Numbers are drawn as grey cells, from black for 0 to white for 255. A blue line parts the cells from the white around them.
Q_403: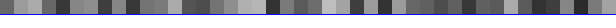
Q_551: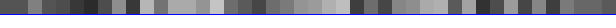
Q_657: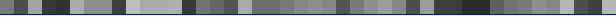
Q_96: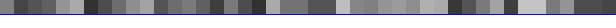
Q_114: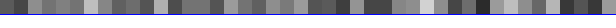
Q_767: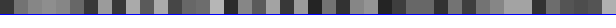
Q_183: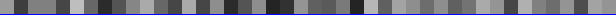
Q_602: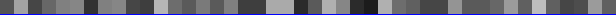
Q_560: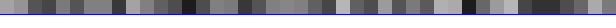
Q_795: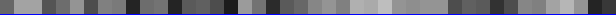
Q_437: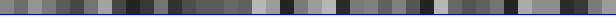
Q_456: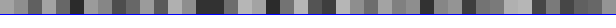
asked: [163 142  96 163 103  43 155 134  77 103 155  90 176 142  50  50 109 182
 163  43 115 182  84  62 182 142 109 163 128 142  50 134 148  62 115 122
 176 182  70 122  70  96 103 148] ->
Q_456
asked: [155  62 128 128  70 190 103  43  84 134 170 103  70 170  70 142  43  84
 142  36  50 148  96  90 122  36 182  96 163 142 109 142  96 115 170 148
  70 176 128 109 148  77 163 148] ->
Q_183

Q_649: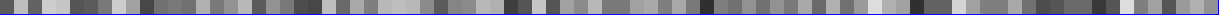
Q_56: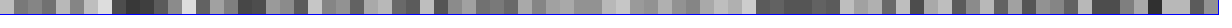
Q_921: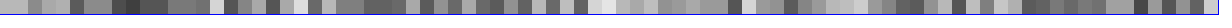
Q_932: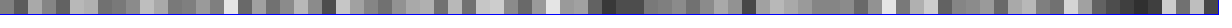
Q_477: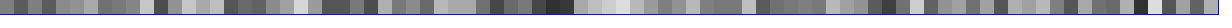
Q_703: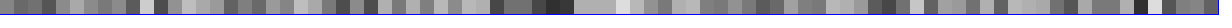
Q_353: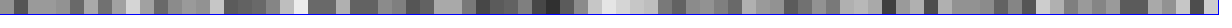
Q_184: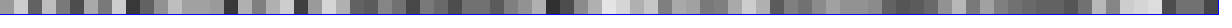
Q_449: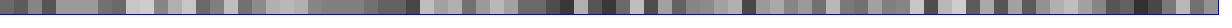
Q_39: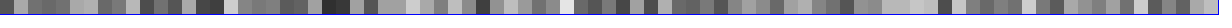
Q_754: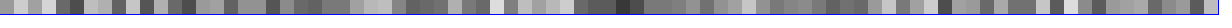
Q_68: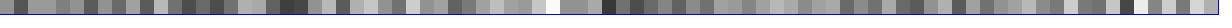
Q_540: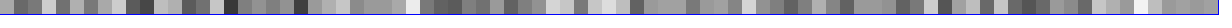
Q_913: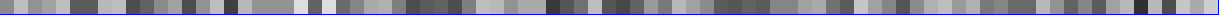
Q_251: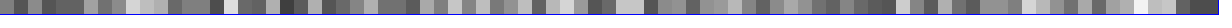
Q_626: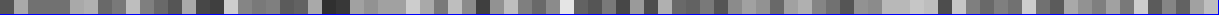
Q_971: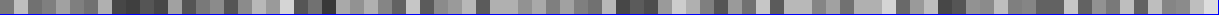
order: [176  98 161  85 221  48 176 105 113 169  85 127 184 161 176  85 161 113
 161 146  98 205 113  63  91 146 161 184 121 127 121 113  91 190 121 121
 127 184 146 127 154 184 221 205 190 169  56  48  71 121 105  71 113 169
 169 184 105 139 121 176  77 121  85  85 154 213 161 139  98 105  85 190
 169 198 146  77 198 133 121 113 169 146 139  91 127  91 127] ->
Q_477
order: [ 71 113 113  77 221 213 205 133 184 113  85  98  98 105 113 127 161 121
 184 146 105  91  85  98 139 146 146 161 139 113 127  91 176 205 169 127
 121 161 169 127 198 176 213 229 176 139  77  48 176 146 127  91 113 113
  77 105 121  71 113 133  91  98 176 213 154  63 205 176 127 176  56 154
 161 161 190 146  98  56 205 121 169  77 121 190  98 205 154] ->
Q_184
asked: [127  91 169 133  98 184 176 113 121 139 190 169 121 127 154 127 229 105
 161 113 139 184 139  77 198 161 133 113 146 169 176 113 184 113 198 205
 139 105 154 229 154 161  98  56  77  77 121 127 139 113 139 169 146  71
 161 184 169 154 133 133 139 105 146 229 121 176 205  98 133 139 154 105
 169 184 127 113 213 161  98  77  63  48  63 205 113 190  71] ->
Q_932
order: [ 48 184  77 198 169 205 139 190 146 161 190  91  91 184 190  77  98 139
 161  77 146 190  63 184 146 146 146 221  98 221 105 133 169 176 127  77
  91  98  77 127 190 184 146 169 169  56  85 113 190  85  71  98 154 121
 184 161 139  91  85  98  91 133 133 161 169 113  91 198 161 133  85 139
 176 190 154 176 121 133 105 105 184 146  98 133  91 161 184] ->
Q_913
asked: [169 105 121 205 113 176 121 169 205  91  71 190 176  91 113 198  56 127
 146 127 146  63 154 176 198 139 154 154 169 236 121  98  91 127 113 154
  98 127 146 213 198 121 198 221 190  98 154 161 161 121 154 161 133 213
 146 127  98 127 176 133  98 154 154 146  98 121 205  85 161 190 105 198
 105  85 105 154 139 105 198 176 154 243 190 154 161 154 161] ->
Q_540
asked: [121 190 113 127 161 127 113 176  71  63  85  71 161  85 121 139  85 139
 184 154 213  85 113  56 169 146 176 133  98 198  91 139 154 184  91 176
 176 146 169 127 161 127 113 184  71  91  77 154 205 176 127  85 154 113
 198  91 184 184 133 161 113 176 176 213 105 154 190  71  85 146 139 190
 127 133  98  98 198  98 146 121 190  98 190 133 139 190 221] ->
Q_971

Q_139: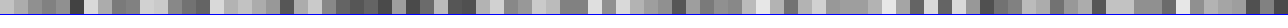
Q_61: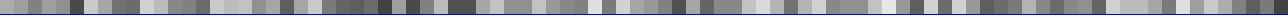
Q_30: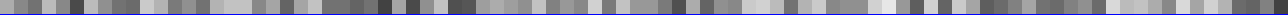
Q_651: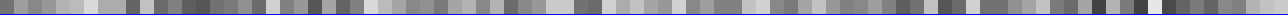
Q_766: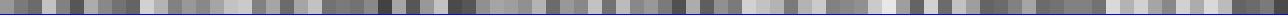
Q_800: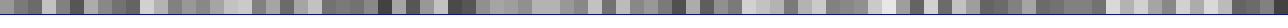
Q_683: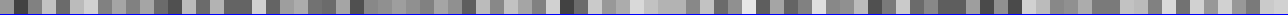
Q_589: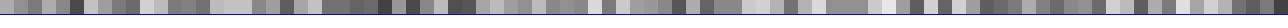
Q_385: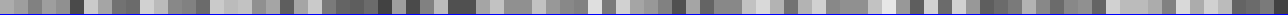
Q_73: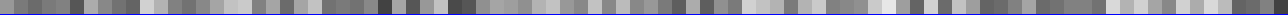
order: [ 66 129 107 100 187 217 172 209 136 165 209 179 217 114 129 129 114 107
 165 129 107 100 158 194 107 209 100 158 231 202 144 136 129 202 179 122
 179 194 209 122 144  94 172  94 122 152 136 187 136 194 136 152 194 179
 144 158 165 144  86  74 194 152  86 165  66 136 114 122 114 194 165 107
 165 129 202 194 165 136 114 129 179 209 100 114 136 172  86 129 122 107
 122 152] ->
Q_73
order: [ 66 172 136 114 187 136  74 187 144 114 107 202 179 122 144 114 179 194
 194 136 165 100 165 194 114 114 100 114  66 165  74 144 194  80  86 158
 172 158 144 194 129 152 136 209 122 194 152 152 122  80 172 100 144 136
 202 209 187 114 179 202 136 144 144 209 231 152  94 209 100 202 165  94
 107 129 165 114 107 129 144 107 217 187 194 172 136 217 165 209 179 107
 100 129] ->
Q_30
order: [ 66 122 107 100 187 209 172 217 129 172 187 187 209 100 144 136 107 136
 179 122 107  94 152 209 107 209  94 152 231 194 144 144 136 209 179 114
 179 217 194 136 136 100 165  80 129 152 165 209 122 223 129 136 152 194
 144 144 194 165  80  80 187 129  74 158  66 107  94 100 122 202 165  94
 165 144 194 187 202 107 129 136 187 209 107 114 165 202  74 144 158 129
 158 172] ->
Q_385
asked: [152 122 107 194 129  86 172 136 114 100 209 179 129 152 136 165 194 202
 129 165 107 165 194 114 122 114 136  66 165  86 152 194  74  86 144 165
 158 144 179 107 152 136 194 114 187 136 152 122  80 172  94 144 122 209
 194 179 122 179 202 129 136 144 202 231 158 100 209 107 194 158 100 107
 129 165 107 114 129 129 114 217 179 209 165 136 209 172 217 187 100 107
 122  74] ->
Q_766
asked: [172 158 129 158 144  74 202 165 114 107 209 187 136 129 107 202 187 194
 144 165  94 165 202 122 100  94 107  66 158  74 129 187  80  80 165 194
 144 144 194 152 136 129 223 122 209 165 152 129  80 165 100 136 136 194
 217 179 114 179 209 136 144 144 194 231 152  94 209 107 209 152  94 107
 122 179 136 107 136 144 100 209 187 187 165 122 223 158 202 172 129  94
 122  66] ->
Q_61

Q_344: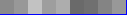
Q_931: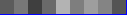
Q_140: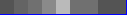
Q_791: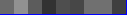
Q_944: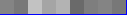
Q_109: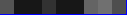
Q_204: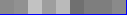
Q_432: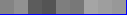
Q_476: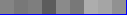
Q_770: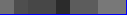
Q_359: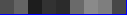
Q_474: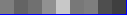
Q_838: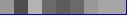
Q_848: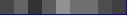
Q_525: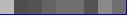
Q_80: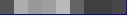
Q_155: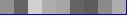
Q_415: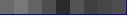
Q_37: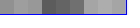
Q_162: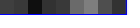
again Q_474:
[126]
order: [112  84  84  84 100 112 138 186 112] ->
Q_140
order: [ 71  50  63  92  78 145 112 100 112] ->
Q_848
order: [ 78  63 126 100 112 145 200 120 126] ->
Q_474
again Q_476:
[120]
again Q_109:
[23]

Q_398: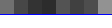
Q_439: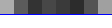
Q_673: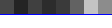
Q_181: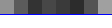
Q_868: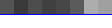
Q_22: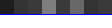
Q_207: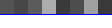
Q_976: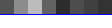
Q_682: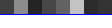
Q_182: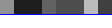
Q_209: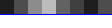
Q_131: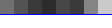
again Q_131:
[58]
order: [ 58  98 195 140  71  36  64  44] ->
Q_673
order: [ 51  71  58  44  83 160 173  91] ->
Q_439
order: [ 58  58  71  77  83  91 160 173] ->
Q_207
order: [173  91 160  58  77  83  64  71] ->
Q_868
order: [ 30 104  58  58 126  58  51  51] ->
Q_22
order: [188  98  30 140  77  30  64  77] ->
Q_209

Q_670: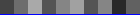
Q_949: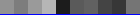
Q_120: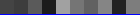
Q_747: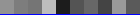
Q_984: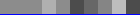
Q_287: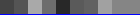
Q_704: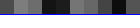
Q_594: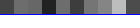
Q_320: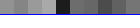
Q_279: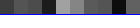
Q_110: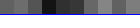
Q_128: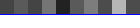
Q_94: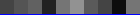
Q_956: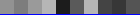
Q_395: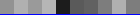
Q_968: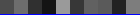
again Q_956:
[182]
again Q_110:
[97]
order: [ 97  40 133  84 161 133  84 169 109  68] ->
Q_670

